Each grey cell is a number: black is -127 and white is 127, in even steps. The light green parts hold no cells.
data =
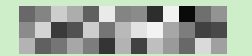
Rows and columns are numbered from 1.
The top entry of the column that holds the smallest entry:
-117
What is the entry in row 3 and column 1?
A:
51
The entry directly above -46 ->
45
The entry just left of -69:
84
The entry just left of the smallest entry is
114
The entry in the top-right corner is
19
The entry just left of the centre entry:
-10
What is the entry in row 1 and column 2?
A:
4
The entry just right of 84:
-69
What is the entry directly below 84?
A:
-31
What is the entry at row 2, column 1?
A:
11

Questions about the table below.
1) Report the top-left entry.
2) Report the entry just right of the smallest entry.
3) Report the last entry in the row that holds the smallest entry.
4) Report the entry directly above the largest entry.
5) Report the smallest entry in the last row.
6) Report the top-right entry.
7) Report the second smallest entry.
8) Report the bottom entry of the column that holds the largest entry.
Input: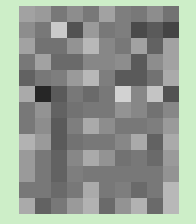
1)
34
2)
-37
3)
-45
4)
-37
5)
-29
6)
-13
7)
-59
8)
19

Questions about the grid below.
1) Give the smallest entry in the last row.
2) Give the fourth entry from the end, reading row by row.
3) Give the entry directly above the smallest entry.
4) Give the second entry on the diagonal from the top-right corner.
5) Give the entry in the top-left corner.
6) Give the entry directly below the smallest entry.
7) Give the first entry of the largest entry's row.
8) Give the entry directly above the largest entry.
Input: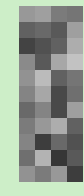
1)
-66
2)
18
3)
-22
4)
-38
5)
24
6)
24
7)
10
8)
45

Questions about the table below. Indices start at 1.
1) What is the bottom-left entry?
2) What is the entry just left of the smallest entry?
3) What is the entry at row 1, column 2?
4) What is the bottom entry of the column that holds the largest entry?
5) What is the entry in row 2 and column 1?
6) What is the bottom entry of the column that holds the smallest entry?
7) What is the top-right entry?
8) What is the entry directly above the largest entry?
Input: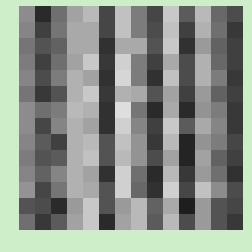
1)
-16
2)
41
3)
-85
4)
34
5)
5
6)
-51
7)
-51
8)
49

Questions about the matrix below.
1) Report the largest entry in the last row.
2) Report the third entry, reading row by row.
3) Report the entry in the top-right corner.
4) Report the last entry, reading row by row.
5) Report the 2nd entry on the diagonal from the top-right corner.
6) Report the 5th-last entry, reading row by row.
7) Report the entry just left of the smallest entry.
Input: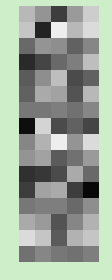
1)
6
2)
-66
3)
77
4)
-1
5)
56
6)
-14
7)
-66

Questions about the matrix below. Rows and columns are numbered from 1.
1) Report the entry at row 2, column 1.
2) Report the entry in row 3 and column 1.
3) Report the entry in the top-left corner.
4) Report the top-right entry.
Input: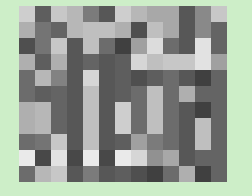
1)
47
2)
-48
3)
78
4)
71

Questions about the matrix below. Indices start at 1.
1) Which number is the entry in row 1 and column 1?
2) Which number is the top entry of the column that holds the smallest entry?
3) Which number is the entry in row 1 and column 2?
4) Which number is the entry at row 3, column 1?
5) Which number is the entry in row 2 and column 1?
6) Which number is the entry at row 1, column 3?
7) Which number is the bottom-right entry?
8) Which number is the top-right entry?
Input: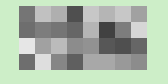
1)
-10
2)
53
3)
65
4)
102
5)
-17
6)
47
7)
12
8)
33

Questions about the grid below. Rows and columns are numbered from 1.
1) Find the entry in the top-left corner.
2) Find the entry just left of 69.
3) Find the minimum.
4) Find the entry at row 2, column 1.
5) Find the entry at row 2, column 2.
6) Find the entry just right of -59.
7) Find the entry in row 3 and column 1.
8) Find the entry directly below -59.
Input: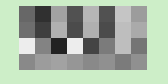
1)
-24
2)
-46
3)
-93
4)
-17
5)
-65
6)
-4
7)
109
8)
9

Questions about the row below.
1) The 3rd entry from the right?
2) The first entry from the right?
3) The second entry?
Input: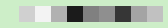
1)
-73
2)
65
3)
115
